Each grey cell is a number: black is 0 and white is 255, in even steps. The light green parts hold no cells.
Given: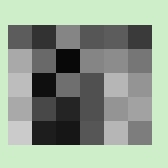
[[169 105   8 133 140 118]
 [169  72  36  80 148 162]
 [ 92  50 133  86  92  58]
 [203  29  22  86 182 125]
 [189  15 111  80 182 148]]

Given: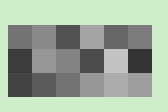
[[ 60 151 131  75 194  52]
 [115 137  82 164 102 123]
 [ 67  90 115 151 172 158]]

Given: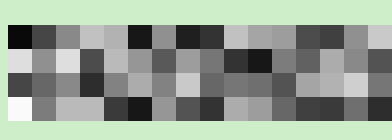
[[222 144 222  76 186 150  89 157 118  51  23 124  97 172 137  83]
 [250 124 186 186  58  23 150  83  51 172 157 103  64  58 111  45]
 [ 70 103 137  45 130 172 130 201 103 118 111  83 165 178 207 118]
 [  9  70 137 193 178  23 144  31  51 193 165 157  76  64 144 201]]

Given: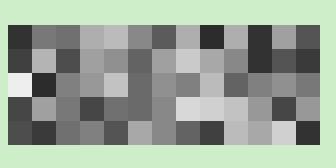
[[ 64 180  77 160 144  99 160 202 168 136  50  84  58]
 [ 70 160 120  70 112 106 136 216 208 194 152  70 152]
 [ 50 120 112 174 187 136  91 174  44 174  50 160  84]
 [ 77  58 112 128  84 168 136  99  64 187 168 208  50]
 [238  44 128 152 194 106 144 128 187  99 128 144 120]]

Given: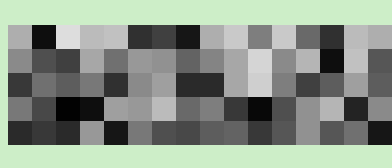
[[ 56 112  93 120  48 138 159  42  42 167 207 126  64  93 159  93]
 [138  79  64 167 112 152 145  99 132 167 213 138 181  14 193  86]
 [120  72   2  14 159 152 187 105 126  56   8  79 145 181  35 138]
 [ 42  56  42 152  22 120  79  72  93  99  56  86 145  86 112  22]
 [174  14 221 187 193  48  64  22 174 201 126 201 105  48 187 174]]

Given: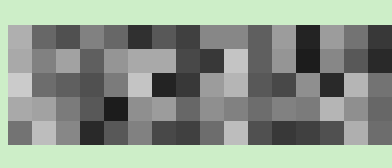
[[115 189 135  41  88 129  72  64 109 189  80  56  64  80 175 109]
 [169 162 123  88  28 143 156 103 143 129 109 129 123 181 143 103]
 [169 129 162  95 149 169 169  72  56 196  95 149  28 135  88  41]
 [203 109  95  80 123 196  35  56 156 181  88  72 143  41 181 115]
 [175 103  80 129 103  48  88  64 135 135  95 156  35 156 115  56]]
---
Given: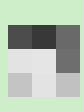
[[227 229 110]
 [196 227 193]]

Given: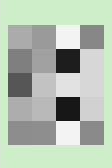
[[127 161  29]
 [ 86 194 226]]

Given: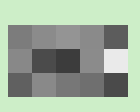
[[136  75  60]
 [ 96 137 119]]

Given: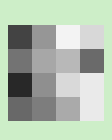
[[115 167 184]
 [ 40 143 217]]

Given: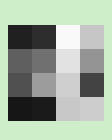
[[ 95 112 226]
 [ 80 156 207]]

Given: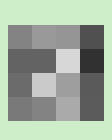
[[ 99  99 215]
 [107 202 158]]

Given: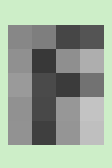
[[144  56 143]
 [154  74  59]]
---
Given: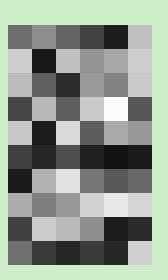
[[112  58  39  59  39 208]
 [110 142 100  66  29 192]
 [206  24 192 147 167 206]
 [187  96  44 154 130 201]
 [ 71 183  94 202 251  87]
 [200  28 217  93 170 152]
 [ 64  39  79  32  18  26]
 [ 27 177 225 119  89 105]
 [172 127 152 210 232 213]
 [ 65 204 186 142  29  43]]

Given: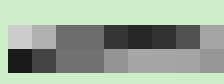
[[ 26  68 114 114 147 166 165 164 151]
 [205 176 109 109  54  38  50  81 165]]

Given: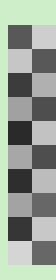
[[213 103]
 [ 88 206]
 [198  88]
 [ 60 176]
 [161  78]
 [ 42 194]
 [167  78]
 [ 46 188]
 [163 103]
 [ 54 200]]

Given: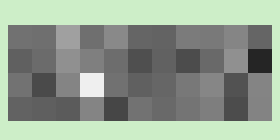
[[ 98  95  91 132  70 114 105 116 126  76 131]
 [113 111 160 111 137 101  99 123 121 133 101]
 [ 96 107 144 127 109  79  97  76 105 144  37]
 [114  74 132 239 113  96 102 120 134  82 132]]

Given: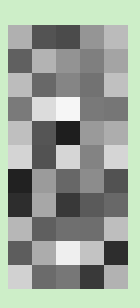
[[209 107 119  57 178]
 [176  83  75 149 187]
 [ 96 179 147 127 164]
 [188 104 133 114 192]
 [122 220 246 121 118]
 [191  85  30 154 173]
 [212  82 214 131 213]
 [ 33 155 103 140  82]
 [ 45 167  56  90 104]
 [183  95 111 110 190]
 [ 93 172 239 195  45]]

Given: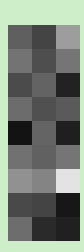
[[109  42  32]
 [ 95  68 157]
 [115  78 117]
 [ 75  99  34]
 [108  80  90]
 [ 19 100  31]
 [113  97 117]
 [145 132 227]
 [ 73  68  23]]

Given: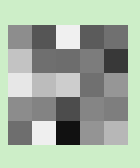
[[110 239  17 148 183]
 [141  85 240  91 112]
 [195 111 109 124  56]
 [231 188 205 112 150]
 [140 131  76 133 126]]

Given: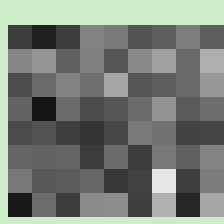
[[ 24 108  60 138 140  63 177  38 167]
 [ 60  32  61 131 121  83  94 125  93]
 [134 149  97 127  85 137 160 104 175]
 [ 76 106 131 110 166  86  95 105 152]
 [ 99  19 107  74  85 107 147  90 109]
 [ 74  83  62  52  70 122 114  67  69]
 [101  98 100  59 107  60 120  96 132]
 [119  88  91 102  55  66 229  63 124]]

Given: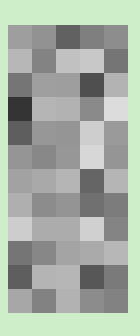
[[167 130 178 140 130]
 [158 146  97 127 141]
 [183 131 193 200 117]
 [117 159 158  79 179]
 [ 52 181 178 138 220]
 [ 94 151 149 206 154]
 [149 136 151 215 149]
 [162 169 181 101 181]
 [175 140 148 112 124]
 [205 172 172 208 132]
 [117 135 164 170 183]
 [ 94 180 182  87 122]]
